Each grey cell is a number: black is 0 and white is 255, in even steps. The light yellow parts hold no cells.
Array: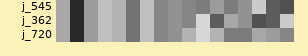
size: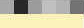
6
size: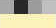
4
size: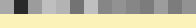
14
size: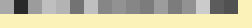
17
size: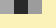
3
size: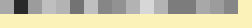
17
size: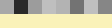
8

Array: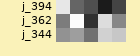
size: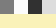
4
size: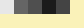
5
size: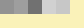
5
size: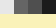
4

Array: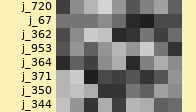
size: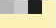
3
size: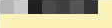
7
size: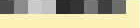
9
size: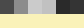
6
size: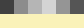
6
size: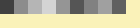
9

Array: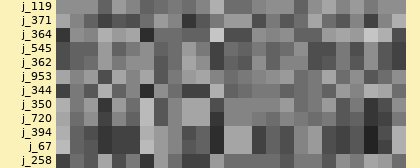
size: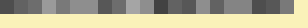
21
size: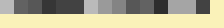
15
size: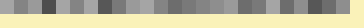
25
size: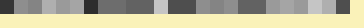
25
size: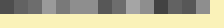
15

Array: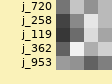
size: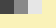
3
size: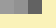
3
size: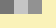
3
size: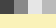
4
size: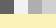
4
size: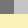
2
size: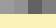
4

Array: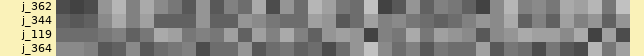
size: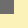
1
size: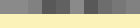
10
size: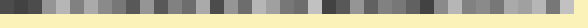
41
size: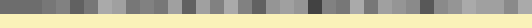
38
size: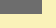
3

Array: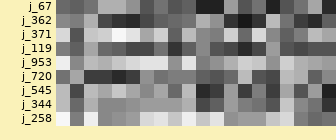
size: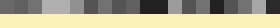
20
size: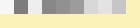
9
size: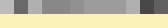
12

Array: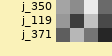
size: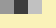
3
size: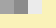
3
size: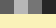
4
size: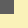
1
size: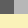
2

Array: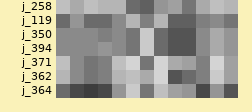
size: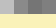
4
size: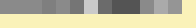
13
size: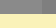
4

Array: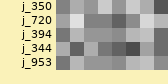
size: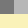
2
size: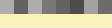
8

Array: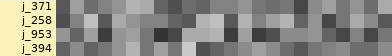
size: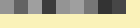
9
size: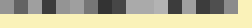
17
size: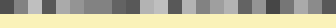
24
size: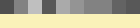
10
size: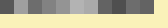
11
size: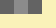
3
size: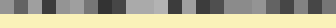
24

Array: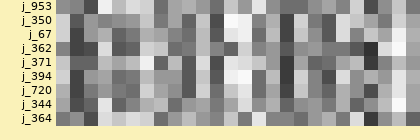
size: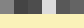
6
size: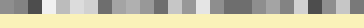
26
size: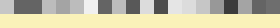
20

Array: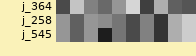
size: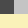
2
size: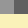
2

